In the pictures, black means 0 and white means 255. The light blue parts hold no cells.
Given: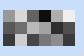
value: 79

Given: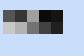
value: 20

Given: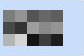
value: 148

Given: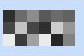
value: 150

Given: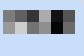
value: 84

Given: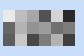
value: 124
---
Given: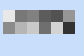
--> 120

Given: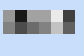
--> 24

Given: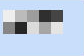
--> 187

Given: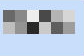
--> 136

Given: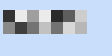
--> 235

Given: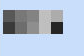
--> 120

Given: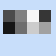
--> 129
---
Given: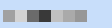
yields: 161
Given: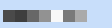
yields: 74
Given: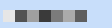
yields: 230
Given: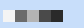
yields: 244
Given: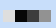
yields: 222
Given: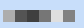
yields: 173
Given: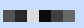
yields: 81
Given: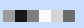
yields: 156
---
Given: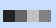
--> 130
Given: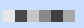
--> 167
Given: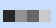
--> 202
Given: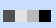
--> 0
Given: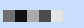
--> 229
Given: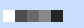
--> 37
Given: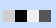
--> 87
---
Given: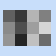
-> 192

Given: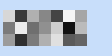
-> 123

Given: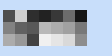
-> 66

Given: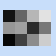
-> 140

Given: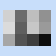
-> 62

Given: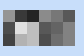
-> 190
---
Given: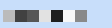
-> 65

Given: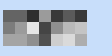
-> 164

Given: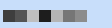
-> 84

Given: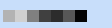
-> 208

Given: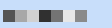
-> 168

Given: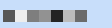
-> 237

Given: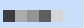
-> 171

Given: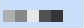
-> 135

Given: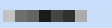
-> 110
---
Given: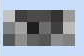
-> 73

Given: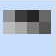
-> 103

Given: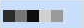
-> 208

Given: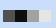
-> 229

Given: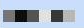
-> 225

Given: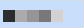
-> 120

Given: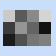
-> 212

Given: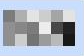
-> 205

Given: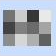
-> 233

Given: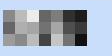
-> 102
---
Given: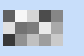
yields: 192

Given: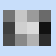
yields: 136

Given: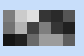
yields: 156

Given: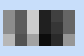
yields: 12

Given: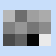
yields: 97

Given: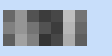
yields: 71

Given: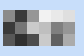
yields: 202

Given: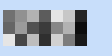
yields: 209

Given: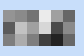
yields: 63

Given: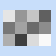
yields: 63
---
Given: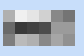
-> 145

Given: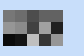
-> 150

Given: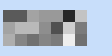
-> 112

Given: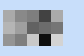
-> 211

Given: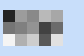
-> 225

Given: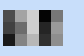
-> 142

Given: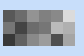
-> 165

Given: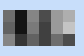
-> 76

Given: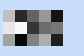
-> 31
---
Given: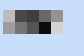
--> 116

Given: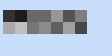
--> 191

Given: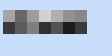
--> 93

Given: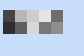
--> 96

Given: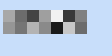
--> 117

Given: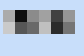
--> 86

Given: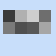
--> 79

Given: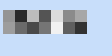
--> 106
